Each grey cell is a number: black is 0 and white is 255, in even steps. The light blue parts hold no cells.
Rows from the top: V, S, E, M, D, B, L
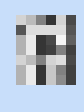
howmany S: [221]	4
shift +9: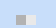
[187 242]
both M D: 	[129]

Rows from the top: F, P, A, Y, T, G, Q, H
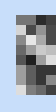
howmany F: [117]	2
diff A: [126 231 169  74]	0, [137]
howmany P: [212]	1
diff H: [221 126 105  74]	3, [64]

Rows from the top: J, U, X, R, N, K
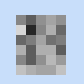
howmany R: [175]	3
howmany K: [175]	1

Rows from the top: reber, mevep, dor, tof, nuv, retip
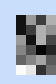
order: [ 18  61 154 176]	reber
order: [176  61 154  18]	reber
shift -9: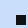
[9]

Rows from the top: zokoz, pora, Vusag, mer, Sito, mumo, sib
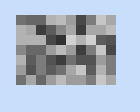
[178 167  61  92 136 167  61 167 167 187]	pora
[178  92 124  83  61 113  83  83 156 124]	Sito
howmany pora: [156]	0
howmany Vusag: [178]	4
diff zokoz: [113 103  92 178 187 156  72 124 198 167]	2, [103]

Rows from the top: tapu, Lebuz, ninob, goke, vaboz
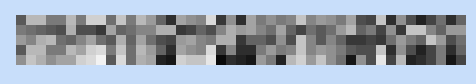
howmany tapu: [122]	7
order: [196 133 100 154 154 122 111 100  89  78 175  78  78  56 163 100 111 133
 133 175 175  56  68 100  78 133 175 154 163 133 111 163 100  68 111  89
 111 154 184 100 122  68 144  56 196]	Lebuz
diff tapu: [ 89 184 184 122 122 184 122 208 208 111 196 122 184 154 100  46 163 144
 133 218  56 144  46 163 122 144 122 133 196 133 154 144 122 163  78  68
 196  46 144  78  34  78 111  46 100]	41, [68]

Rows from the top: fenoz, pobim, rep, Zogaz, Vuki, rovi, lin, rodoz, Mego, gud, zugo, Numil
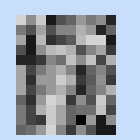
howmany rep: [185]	2
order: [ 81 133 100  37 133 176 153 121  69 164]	rovi
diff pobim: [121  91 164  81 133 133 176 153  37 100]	1, [81]
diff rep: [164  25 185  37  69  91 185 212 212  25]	3, [47]
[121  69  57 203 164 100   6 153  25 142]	zugo
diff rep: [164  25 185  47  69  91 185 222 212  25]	7, [212]
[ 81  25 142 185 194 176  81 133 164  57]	Zogaz

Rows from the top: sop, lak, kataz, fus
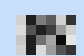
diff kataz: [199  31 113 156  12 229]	3, [166]
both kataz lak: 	[31]
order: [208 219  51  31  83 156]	fus
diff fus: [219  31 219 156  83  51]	0, [208]

